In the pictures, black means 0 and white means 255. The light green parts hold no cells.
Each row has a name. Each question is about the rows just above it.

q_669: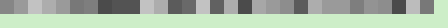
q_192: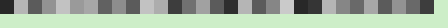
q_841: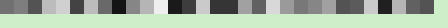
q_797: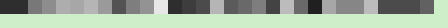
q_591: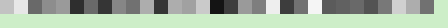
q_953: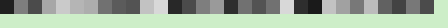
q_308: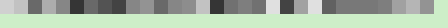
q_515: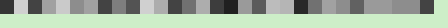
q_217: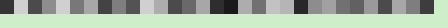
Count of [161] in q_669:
0
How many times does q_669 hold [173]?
4

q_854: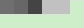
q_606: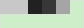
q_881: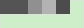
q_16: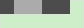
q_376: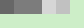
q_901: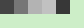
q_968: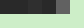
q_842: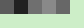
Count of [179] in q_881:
1
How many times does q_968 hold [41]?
3
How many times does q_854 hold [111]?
1
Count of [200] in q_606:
2
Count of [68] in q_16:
0
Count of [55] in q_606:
1

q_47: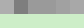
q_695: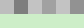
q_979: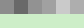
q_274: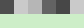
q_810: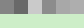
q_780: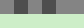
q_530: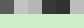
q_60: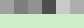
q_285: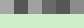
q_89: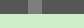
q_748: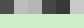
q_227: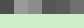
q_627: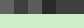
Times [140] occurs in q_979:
1
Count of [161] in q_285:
1
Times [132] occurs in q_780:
4
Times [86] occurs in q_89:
5
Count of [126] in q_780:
0

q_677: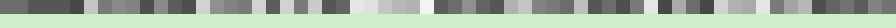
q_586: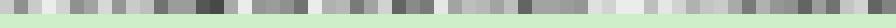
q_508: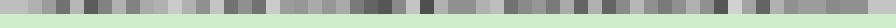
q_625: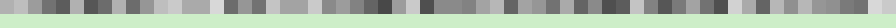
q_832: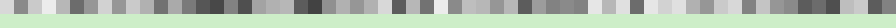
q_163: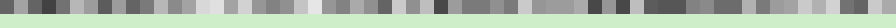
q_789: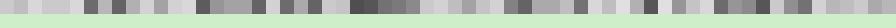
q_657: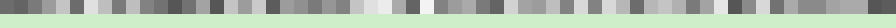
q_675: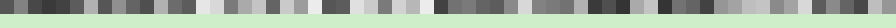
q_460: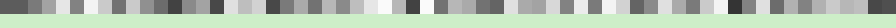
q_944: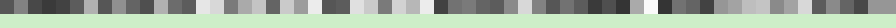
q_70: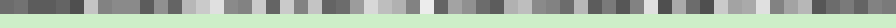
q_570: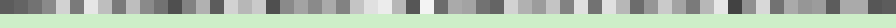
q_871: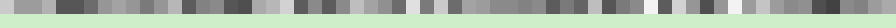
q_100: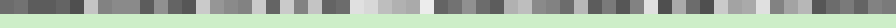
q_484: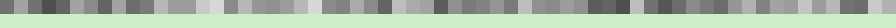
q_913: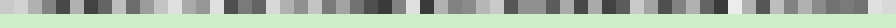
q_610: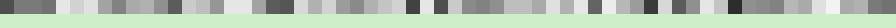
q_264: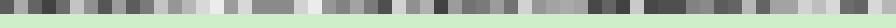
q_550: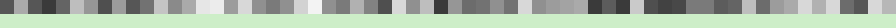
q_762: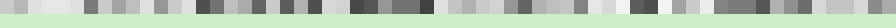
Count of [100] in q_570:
2
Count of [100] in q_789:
4
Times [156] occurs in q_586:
5
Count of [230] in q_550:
1

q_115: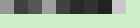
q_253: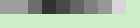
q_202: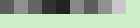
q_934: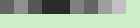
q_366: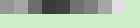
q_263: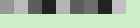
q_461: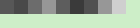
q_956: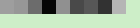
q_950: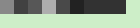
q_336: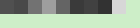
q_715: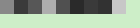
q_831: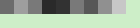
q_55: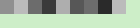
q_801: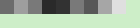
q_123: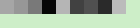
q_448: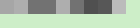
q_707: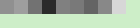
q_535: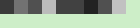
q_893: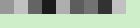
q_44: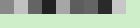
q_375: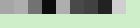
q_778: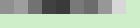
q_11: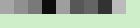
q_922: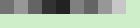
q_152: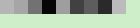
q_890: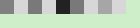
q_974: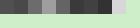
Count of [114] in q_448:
3
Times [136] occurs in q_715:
1
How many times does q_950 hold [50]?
3
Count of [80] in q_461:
1
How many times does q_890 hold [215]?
4

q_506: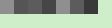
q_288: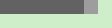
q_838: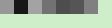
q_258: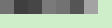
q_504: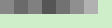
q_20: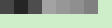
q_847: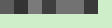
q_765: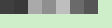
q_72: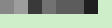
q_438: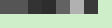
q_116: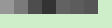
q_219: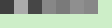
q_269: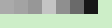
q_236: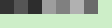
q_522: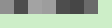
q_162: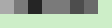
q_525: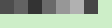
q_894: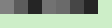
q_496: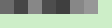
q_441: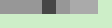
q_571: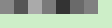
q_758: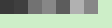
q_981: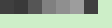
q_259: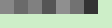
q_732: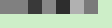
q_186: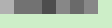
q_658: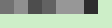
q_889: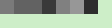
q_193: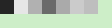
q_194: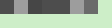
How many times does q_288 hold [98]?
6
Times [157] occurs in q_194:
2
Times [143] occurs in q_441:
0
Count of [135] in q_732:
1

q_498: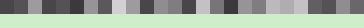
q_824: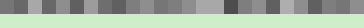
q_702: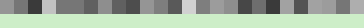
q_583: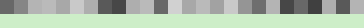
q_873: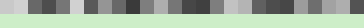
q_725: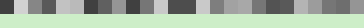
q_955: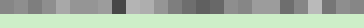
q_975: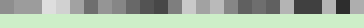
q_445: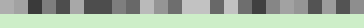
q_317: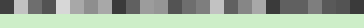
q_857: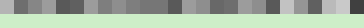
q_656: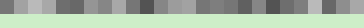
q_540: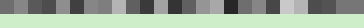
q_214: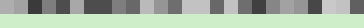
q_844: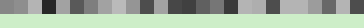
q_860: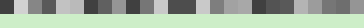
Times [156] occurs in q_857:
4
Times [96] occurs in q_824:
4
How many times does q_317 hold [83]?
3
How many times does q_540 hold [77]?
2

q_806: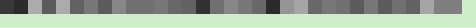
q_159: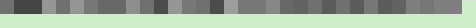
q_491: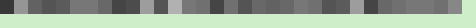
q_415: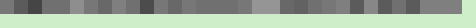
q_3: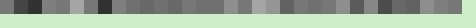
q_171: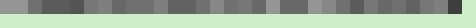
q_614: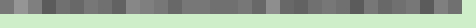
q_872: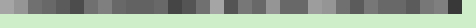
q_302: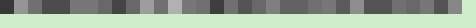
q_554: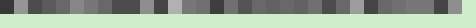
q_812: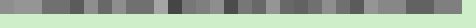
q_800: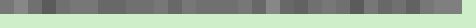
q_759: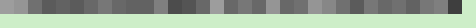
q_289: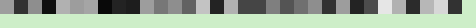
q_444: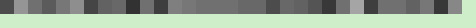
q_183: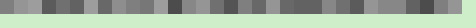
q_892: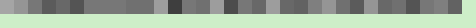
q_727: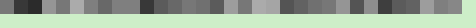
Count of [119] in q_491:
6
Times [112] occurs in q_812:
6
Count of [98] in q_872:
2
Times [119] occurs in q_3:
8
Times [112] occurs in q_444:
8
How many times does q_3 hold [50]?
2

